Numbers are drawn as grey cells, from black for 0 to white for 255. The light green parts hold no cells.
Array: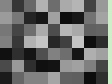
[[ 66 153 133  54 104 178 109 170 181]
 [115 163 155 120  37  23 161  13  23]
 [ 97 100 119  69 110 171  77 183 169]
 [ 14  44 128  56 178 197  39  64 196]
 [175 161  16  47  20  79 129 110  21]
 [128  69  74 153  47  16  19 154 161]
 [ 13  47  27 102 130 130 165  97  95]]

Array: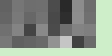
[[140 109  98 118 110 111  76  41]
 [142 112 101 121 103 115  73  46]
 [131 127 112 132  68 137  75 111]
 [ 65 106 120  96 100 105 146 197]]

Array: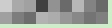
[[131 105 205 169 161  64 146 106 183]
 [116 127 160 125 109 178 172 151 136]]

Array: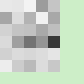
[[156 197 232 230 243]
 [241 168 166 220 179]
 [169 190 210 196 193]
 [149  56 218 160 115]
 [220 229 209 219 215]
 [220 200 237 204 186]]

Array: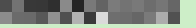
[[118 102  77 115  56  55  47 138  37 121  99 123 115 121 109]
 [172  81 140 107 106  88 145  80 178  57 218 110 109 102 122]]

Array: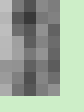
[[137 125 193 121  83]
 [120 129 182  88  57]
 [145  98 190 110  87]
 [132 108 185 160  94]
 [147 101 184 161 121]
 [122  92 148 146  97]
 [133 110 155 128  79]
 [125 144 171 115  87]]

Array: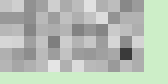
[[136 155 196 207 145 161 207 171 188 225 176 189]
 [178 178 152 152 143 185 157 192 175 195 220 147]
 [190 174 183 187 134 176 172 180 130 149 133 202]
 [140 212 214 211 160 194 126 205 179 198 157 214]
 [ 58 171 176 157 141 186 157 194 156 152 160 168]
 [188 173 181 166 176 188 229 176 219 185 182 154]]

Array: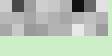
[[105 226 206  73 159 207 199 180  16]
 [191 177 185 181 167 189 177 166 180]
 [197 156 167 199 154 159 179 179 232]]
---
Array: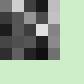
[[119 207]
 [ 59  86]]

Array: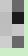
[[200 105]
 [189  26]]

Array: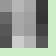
[[152 182]
 [103 168]]

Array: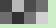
[[ 65 184]
 [109  49]]

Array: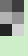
[[111  61]
 [179 147]]

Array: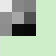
[[233 135]
 [144 166]]

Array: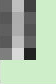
[[102 191]
 [ 87 172]]

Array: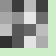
[[143  60]
 [167 145]]

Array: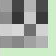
[[157  69]
 [138  54]]
